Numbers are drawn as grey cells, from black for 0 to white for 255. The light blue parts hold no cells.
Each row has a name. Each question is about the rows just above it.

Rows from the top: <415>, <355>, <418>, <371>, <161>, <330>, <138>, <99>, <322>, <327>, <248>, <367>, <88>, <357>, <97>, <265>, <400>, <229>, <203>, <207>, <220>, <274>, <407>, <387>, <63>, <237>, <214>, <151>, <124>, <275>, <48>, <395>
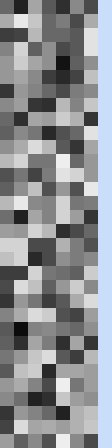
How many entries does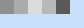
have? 5
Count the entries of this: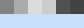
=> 6

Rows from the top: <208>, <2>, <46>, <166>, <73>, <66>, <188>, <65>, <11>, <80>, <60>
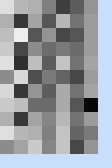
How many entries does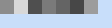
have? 7
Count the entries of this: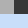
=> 2
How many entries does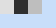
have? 3

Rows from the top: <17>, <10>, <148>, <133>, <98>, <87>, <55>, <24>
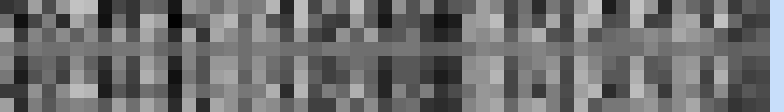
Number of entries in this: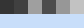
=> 6
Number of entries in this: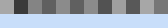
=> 12
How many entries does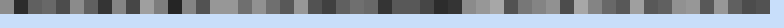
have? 55
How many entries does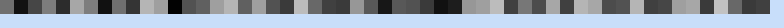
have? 55
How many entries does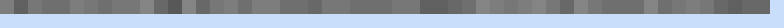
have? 55
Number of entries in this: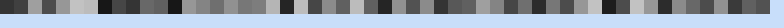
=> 55
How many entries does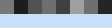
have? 8

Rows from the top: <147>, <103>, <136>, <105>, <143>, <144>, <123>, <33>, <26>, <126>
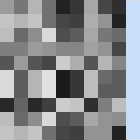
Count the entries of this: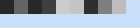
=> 9
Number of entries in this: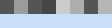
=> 8

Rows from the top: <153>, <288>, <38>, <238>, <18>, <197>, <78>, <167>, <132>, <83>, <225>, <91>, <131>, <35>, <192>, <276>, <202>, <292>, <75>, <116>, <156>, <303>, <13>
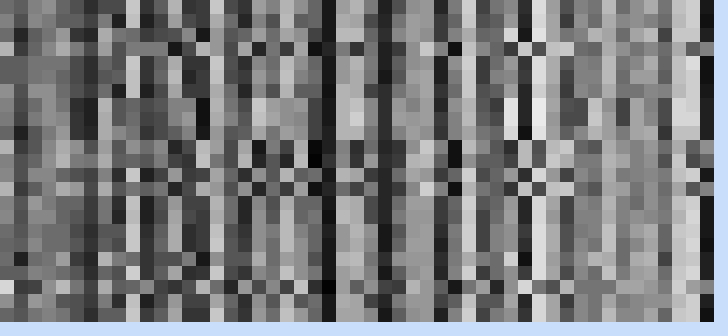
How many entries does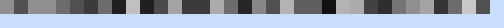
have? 35
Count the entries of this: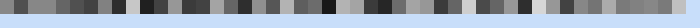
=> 49

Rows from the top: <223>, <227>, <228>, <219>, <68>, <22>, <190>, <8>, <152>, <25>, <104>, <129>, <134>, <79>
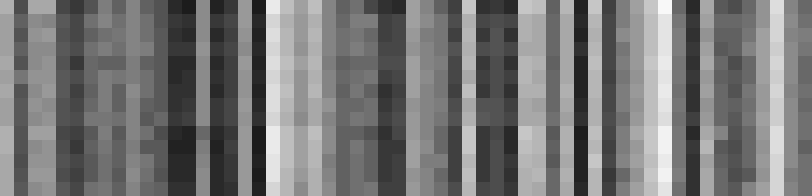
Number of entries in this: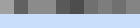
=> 10
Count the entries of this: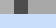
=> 4
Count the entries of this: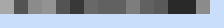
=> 15
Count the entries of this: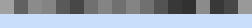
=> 18
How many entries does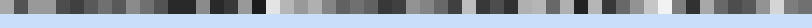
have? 58
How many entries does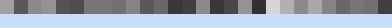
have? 28
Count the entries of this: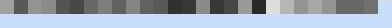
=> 27

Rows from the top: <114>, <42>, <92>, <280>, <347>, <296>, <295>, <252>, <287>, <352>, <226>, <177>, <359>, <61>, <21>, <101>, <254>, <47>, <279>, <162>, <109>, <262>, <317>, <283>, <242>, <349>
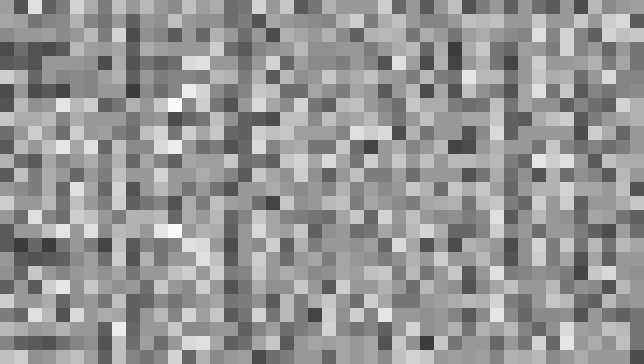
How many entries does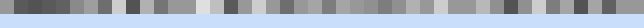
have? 46
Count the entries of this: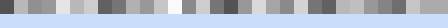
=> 32
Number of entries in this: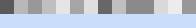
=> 14

